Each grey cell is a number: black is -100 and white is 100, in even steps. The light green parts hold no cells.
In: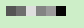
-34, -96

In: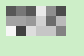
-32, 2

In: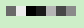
-18, 8

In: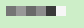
-8, 93

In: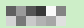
-25, 76

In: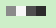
8, -66

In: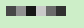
-44, -62

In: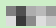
0, 54

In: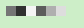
-8, 73
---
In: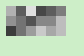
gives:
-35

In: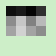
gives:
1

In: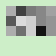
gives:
62

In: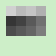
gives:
-30

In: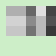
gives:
8

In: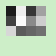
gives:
8
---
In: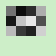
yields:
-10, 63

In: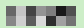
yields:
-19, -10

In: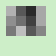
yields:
39, 4

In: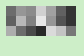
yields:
-15, -7

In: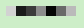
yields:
65, 46

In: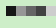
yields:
-83, 61
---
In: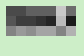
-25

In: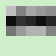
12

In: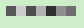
-63

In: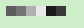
-80

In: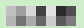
77

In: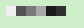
-80

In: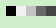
-47
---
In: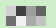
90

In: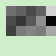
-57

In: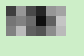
1

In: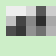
-47

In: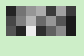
0

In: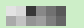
52

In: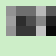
-65

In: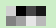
27
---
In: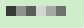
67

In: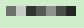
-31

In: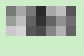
-68

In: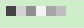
91

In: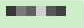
62

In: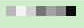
-9
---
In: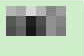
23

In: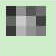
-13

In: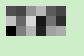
-46

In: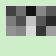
-31

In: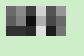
18

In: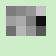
52

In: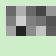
18

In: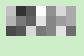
33

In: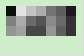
-79

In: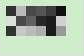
-87
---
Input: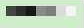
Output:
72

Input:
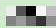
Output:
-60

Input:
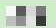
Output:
77

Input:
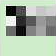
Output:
29

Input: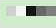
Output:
-19

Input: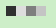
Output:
-1
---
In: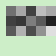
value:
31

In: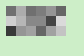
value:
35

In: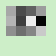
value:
-41

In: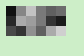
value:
5

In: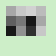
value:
56

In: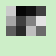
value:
-95

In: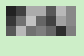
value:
-49

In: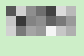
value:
64
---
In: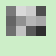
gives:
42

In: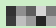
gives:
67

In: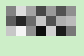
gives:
37

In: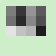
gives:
7

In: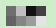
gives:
-86

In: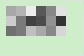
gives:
14

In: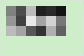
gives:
65

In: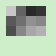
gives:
14

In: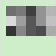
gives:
15
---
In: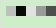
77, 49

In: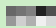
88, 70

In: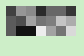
86, 70

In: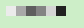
84, 66

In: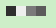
87, -4

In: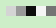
92, 66

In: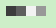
90, 19

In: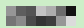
72, 53

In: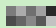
52, 34
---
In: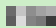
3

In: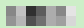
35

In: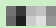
59

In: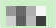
-26

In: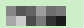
-5

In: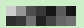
-47

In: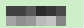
46
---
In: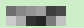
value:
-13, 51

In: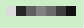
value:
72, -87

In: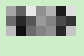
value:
30, 55

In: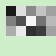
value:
-81, 26

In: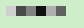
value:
62, -24

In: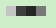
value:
54, -6

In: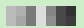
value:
46, -53

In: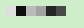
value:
74, -43
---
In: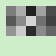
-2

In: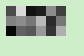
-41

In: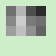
-13

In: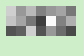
62

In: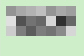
16

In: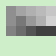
12

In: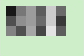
-81
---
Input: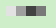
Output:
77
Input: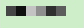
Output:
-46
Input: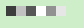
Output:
-52
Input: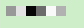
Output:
19
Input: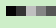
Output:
-97
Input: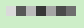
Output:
71
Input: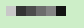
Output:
57
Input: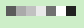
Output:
-29
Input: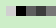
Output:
63
